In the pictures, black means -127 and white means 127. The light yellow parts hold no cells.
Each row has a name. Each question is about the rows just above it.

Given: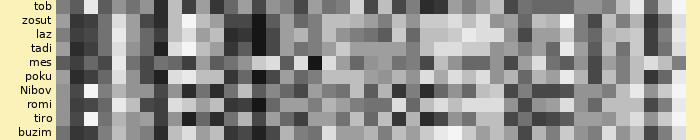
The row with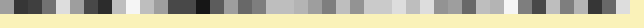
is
zosut
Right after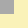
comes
93
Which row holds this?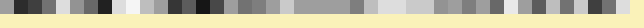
tadi
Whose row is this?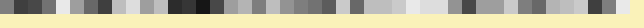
laz
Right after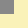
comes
-23
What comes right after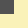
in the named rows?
19
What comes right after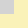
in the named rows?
-55

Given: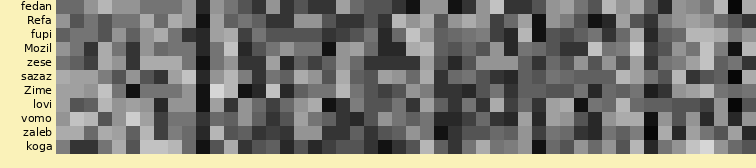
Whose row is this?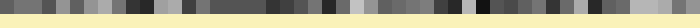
fupi
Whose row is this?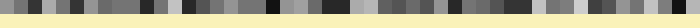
Mozil
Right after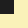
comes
-75
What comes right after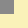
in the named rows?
-11
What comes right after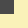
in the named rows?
-31

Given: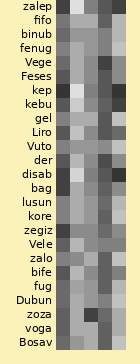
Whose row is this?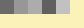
Bosav
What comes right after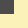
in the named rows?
11
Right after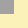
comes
23
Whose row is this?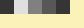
kep
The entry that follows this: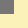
44
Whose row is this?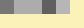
fifo

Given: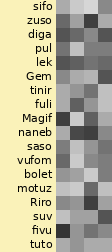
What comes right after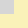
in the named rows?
9
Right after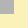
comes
-43
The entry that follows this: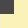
-64

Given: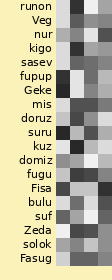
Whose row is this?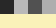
suru
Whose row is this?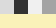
runon
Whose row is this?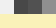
Zeda
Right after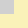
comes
-27
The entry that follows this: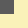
15
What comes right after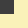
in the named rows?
-55
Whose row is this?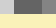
Fasug

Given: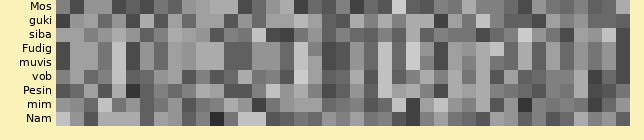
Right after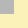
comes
31
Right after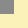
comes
-22

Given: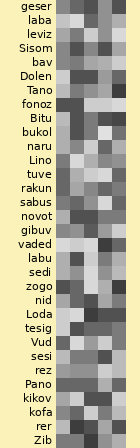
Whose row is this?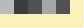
rer
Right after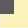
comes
27
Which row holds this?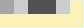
kikov
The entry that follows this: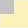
88
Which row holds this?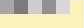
leviz

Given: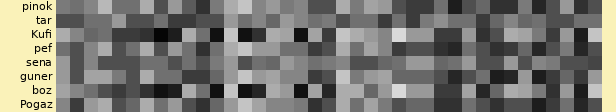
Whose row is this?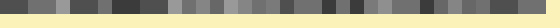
tar
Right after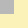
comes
-15
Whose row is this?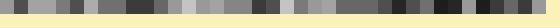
guner
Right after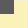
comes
-78
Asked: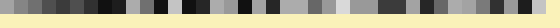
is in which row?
boz
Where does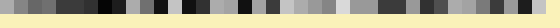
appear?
Kufi
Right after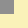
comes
-15

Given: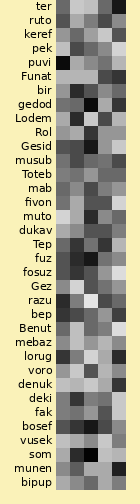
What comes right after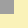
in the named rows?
72
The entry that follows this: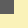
42
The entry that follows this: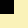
63
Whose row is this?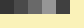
bep
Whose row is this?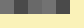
musub

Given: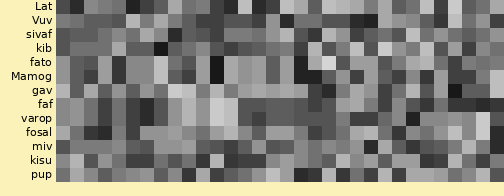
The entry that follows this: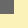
8
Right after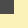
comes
-84
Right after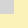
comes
-43

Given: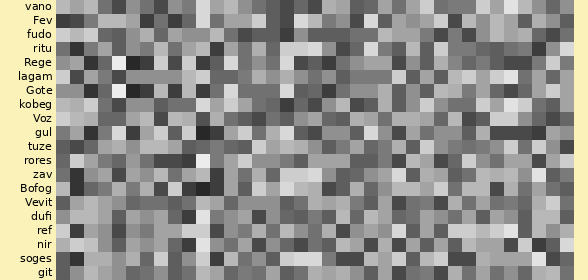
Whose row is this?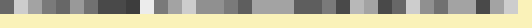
rores
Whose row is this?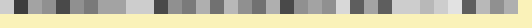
ref
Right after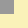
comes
-14
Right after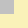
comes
16
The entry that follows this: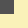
47
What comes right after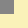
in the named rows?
-24

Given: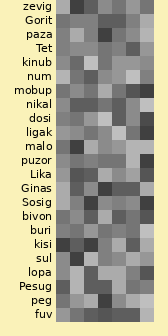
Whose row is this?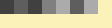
kisi
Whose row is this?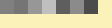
dosi
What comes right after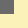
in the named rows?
63
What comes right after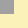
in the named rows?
-42
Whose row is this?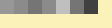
ligak

